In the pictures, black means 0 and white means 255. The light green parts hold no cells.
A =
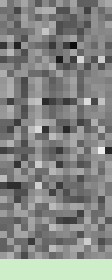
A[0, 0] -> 170
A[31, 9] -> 59
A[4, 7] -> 153
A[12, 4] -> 135
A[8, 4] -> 144
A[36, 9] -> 141
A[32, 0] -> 100
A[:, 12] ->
[97, 65, 114, 79, 121, 141, 129, 137, 123, 78, 118, 139, 129, 129, 221, 134, 136, 90, 94, 134, 131, 102, 126, 94, 130, 116, 140, 112, 98, 131, 149, 169, 138, 140, 205, 125, 133]
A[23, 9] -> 109
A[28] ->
[166, 133, 70, 113, 148, 178, 155, 154, 125, 94, 87, 81, 98, 132, 78, 154]
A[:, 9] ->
[125, 80, 105, 88, 101, 142, 61, 127, 127, 78, 123, 140, 127, 138, 57, 134, 137, 97, 40, 131, 145, 107, 133, 109, 136, 107, 109, 78, 94, 143, 129, 59, 139, 139, 106, 141, 141]
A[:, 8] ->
[153, 81, 117, 78, 80, 125, 115, 113, 28, 100, 162, 114, 112, 122, 90, 119, 126, 96, 110, 160, 125, 58, 121, 59, 163, 130, 59, 125, 125, 164, 125, 72, 163, 135, 91, 162, 119]
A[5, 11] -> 99
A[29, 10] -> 167
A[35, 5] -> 115
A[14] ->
[119, 64, 109, 115, 183, 194, 42, 64, 90, 57, 81, 148, 221, 71, 195, 135]
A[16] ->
[152, 165, 124, 84, 145, 160, 125, 103, 126, 137, 149, 107, 136, 141, 141, 123]
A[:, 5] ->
[89, 166, 99, 157, 155, 152, 108, 159, 122, 159, 109, 164, 161, 154, 194, 157, 160, 179, 217, 110, 163, 145, 158, 203, 109, 93, 206, 154, 178, 114, 99, 134, 114, 99, 137, 115, 160]
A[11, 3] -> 73
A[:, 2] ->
[140, 70, 119, 88, 108, 113, 34, 124, 94, 100, 147, 117, 124, 125, 109, 126, 124, 59, 147, 163, 128, 98, 119, 51, 161, 154, 45, 80, 70, 168, 159, 89, 166, 162, 106, 161, 123]
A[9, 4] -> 136
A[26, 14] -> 148
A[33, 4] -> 133
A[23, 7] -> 165
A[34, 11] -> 160
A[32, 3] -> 105
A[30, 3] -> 162
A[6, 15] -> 93
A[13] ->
[158, 175, 125, 82, 144, 154, 132, 111, 122, 138, 160, 103, 129, 136, 149, 128]
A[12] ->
[153, 174, 124, 79, 135, 161, 124, 102, 112, 127, 154, 96, 129, 146, 144, 137]
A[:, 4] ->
[130, 121, 124, 144, 121, 148, 120, 146, 144, 136, 109, 149, 135, 144, 183, 136, 145, 140, 185, 161, 147, 98, 138, 106, 159, 125, 109, 137, 148, 170, 130, 165, 161, 133, 58, 158, 130]
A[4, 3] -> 109
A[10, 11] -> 99
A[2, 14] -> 122
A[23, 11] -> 82
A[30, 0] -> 156

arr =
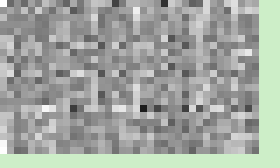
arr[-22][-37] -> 253
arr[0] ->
[253, 105, 142, 106, 161, 130, 190, 166, 132, 101, 169, 120, 164, 196, 191, 176, 67, 124, 180, 180, 170, 165, 147, 50, 204, 183, 146, 97, 107, 215, 160, 141, 204, 223, 151, 177, 167]
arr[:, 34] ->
[151, 184, 130, 135, 142, 203, 149, 213, 128, 204, 153, 135, 152, 139, 136, 137, 214, 177, 167, 206, 184, 203]
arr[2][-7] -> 154
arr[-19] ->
[143, 143, 142, 146, 145, 128, 120, 153, 169, 186, 140, 152, 141, 184, 114, 141, 174, 151, 126, 185, 142, 136, 149, 177, 146, 163, 144, 190, 210, 174, 126, 159, 131, 169, 135, 124, 144]
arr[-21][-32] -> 204
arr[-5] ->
[193, 173, 131, 137, 173, 127, 140, 207, 169, 173, 150, 167, 122, 138, 153, 148, 164, 179, 135, 120, 133, 130, 131, 192, 95, 140, 117, 153, 174, 114, 132, 170, 171, 149, 177, 104, 112]
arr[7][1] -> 191
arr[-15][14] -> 135
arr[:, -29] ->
[132, 160, 145, 169, 176, 172, 107, 167, 163, 166, 95, 178, 145, 134, 167, 169, 149, 169, 160, 147, 131, 144]
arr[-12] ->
[199, 219, 97, 172, 182, 194, 136, 154, 95, 114, 203, 222, 179, 186, 85, 159, 200, 98, 155, 180, 193, 208, 117, 127, 141, 173, 88, 122, 166, 157, 204, 123, 138, 108, 153, 125, 129]
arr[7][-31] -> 138
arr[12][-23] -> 146
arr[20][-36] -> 161
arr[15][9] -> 192
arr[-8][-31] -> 104
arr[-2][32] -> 190
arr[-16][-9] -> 182
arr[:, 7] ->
[166, 114, 145, 153, 145, 201, 144, 154, 149, 189, 154, 163, 137, 139, 137, 227, 151, 207, 212, 149, 196, 201]
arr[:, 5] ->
[130, 204, 120, 128, 124, 119, 190, 188, 120, 143, 194, 102, 168, 152, 125, 194, 206, 127, 156, 214, 163, 144]
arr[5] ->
[194, 191, 117, 134, 176, 119, 123, 201, 172, 188, 142, 158, 102, 116, 156, 140, 157, 175, 130, 119, 157, 149, 138, 212, 84, 130, 135, 142, 194, 119, 116, 162, 167, 183, 203, 127, 117]
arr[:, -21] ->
[67, 142, 141, 174, 154, 157, 206, 152, 125, 147, 200, 134, 130, 196, 163, 223, 149, 164, 152, 128, 121, 115]
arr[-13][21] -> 153
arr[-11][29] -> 183
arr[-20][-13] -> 170
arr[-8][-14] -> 185
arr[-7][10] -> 60
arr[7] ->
[154, 191, 138, 182, 149, 188, 138, 154, 167, 190, 103, 137, 125, 124, 135, 157, 152, 177, 158, 183, 154, 180, 151, 200, 116, 132, 166, 167, 187, 163, 121, 163, 130, 198, 213, 232, 159]
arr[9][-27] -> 150

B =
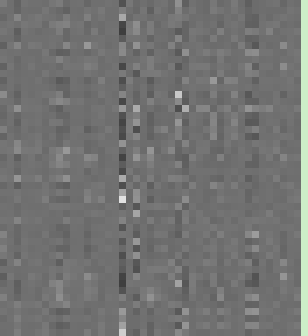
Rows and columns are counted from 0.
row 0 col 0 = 124
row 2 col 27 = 110
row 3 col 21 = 123
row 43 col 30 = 108
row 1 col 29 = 106
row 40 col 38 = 109
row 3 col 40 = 108
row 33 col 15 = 117
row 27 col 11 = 111
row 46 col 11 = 110
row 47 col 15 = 111
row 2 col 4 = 115
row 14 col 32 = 109
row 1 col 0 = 111
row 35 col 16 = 113
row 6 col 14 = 114
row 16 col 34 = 112
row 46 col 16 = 113
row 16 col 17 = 81
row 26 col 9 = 95
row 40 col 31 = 104
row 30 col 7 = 110
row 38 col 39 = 115
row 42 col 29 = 113
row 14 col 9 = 128
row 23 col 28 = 110
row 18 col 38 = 109
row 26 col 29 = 109
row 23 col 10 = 114
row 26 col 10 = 111
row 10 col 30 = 106
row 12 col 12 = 109
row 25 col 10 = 114
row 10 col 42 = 116
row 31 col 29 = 119
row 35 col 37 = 114
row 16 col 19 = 126
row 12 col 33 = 115
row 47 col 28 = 108
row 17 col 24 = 108
